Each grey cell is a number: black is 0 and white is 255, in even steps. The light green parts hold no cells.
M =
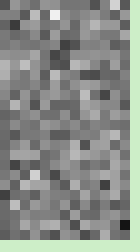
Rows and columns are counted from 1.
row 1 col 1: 82
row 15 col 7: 134
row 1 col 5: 148
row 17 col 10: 122
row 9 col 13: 118
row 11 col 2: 180
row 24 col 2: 112
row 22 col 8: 156
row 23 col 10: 148
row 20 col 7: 124
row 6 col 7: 90
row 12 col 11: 122
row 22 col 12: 148
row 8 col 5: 93
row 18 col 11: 171
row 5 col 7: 65
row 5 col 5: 125
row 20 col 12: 170
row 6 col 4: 165
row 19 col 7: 91
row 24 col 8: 133
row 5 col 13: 106
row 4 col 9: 152
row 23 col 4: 139
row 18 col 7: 130
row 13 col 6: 142
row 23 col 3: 167
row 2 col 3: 90
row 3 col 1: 99
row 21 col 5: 138
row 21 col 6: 119
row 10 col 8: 118
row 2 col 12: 97
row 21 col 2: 189
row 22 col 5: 128
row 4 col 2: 105
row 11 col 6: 100
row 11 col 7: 101
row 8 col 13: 129
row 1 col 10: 82

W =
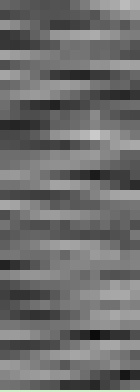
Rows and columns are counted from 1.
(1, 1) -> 103
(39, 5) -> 85
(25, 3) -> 117
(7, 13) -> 163
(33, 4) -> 109
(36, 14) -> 92
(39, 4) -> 94
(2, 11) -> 115
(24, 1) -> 83
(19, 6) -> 163
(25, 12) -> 110
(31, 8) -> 125
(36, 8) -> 165
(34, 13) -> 49
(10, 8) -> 104
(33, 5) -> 109
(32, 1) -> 83
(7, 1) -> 78
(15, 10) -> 111
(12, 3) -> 78
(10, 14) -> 52
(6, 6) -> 123
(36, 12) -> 124
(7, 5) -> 115
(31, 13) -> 133
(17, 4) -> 133
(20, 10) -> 131
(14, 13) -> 134
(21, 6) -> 89
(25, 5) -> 145
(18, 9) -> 47
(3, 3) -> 118
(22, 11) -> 115
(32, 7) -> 86
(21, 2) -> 163
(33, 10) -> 145
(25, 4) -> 129
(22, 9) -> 136
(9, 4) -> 133

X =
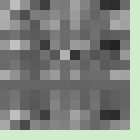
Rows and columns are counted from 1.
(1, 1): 135
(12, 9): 132
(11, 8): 122
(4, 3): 96
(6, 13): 152
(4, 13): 100
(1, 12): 45
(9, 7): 102
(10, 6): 123
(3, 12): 169
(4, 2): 115
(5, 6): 132
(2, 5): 122
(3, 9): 105
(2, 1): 173
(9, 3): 101
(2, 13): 162
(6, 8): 51
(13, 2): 112
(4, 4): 91
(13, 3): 74
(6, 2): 106
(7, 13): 100
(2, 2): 112
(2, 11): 112
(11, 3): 95
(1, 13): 105
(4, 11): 90
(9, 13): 101
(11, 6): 132
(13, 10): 103
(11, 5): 96
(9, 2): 102
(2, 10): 101
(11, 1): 106
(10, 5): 98
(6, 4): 88

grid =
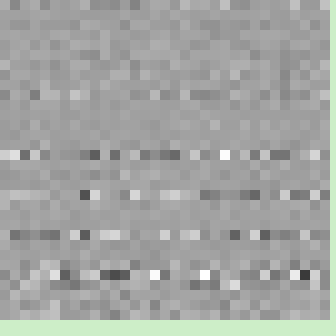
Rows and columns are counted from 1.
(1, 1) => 173
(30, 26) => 158
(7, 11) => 151
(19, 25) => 157
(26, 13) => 158
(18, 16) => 175
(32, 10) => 175
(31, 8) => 163
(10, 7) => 161
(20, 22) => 130
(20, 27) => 158
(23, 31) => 162
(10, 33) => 191
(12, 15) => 160
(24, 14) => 150
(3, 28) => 158
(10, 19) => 182
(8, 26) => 156
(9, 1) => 163
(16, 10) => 94
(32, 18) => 145
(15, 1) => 159
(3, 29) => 155
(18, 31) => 159
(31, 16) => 134
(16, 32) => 213
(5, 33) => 151
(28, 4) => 197
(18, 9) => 153
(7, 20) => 163
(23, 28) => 162
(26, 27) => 161
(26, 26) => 163
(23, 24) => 165
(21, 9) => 161
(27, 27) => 139
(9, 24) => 149
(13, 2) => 161
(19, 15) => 167

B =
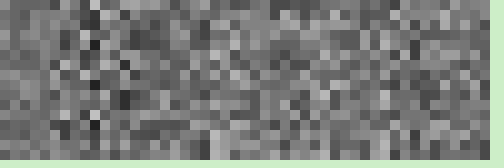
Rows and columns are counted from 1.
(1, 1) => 141
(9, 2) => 124
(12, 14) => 134
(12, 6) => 128
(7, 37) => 118
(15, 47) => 81
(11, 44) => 133
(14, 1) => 100
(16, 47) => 108
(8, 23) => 105
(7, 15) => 135
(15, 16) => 152
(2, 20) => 127
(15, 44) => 76
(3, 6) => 140
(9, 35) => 159
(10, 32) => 154
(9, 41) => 126
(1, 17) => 125
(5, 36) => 89
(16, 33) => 176
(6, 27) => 106
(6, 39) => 120
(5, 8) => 104
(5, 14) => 65
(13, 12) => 111
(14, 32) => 131
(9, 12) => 102
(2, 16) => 95
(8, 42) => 91
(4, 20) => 87
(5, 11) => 166
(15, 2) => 125
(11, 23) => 138
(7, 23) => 148
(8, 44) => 112
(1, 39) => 90
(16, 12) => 80
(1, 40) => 67

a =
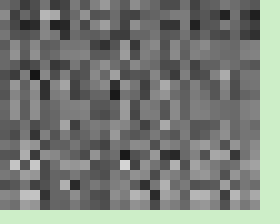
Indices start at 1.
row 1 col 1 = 108
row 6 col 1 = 105
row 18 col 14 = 145
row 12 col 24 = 106
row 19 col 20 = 82
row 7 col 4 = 76
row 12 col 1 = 101
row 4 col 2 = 83
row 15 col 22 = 128
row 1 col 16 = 103
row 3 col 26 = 63
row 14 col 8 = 91
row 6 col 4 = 144
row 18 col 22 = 128
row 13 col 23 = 139
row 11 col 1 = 105
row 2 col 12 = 108
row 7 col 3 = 60
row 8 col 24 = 85
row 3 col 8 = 119
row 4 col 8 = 107
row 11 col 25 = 127
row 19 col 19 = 122
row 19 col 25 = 119
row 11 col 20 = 128
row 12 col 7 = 124
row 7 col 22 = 97
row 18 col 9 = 98
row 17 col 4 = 199
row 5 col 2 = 138
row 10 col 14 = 105
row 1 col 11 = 153
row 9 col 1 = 90
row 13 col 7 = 164
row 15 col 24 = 148
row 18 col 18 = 126
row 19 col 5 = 81
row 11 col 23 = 108
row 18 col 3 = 158
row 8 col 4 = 21
